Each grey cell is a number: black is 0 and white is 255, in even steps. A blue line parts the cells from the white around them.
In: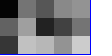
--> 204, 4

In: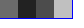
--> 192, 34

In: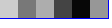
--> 205, 7

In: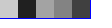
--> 203, 32

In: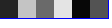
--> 228, 7

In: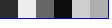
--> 237, 12

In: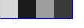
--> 215, 26

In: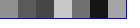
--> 200, 21

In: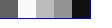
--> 249, 16

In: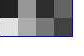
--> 225, 34
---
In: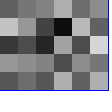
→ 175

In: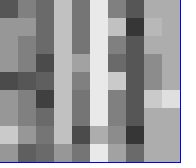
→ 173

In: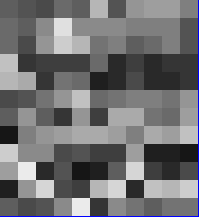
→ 115

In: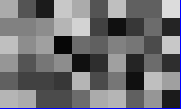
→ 27

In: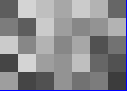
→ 60

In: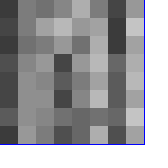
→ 162

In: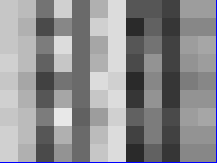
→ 135
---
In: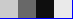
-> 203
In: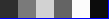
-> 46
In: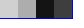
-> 208
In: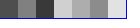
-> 78
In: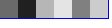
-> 106
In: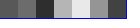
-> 88
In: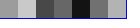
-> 156
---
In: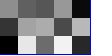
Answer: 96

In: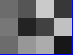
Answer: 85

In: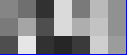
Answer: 111

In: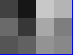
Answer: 22

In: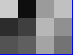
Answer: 14

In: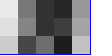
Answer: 120

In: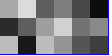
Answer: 219

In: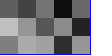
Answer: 67
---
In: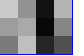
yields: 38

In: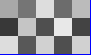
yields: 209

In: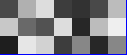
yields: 210

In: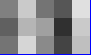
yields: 138

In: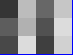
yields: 63

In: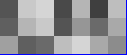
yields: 106

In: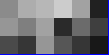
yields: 150
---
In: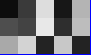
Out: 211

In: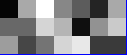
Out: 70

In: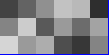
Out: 154

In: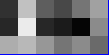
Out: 184

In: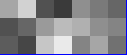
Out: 70

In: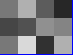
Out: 217

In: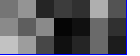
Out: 157

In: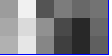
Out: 230

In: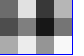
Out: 236

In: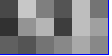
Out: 84
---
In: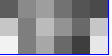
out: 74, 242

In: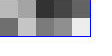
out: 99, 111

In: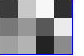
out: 47, 160

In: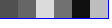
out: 189, 80

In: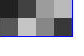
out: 186, 87

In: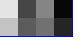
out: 7, 195

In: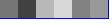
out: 153, 118

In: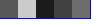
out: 109, 87
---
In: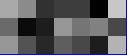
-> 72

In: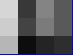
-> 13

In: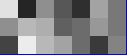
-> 108

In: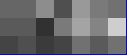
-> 113

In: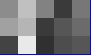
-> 48

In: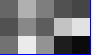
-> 147

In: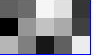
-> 23

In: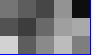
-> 138

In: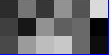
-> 200
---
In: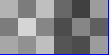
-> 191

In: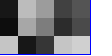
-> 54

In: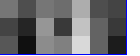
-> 140

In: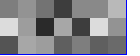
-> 157

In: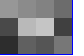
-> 85

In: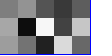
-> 33

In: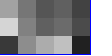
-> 172

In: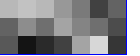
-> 42

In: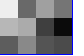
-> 84
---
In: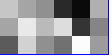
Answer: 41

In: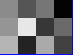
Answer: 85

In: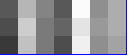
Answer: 251

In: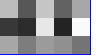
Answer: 197

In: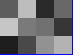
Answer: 189

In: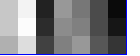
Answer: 119

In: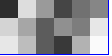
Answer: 69

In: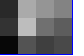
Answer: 170
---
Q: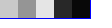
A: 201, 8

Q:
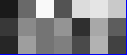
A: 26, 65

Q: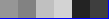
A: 150, 62

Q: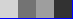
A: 212, 50

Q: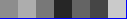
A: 141, 202

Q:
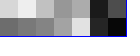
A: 215, 7

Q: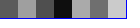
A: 91, 203
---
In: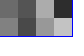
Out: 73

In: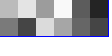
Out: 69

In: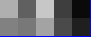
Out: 120

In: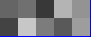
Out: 199

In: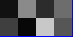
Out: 7

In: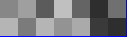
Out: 123

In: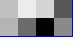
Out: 107

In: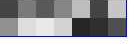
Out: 221

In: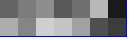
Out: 133
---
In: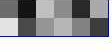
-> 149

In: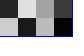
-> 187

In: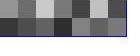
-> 98

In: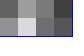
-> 110

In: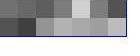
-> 147

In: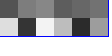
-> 243

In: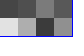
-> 59

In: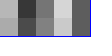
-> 129

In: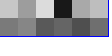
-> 89

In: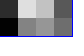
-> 150
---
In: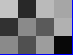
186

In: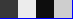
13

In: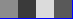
219

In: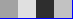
46

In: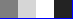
255

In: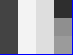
222

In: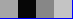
135
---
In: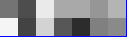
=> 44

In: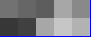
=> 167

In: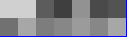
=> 155

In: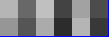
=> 44

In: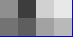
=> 94

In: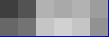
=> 209

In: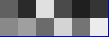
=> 212
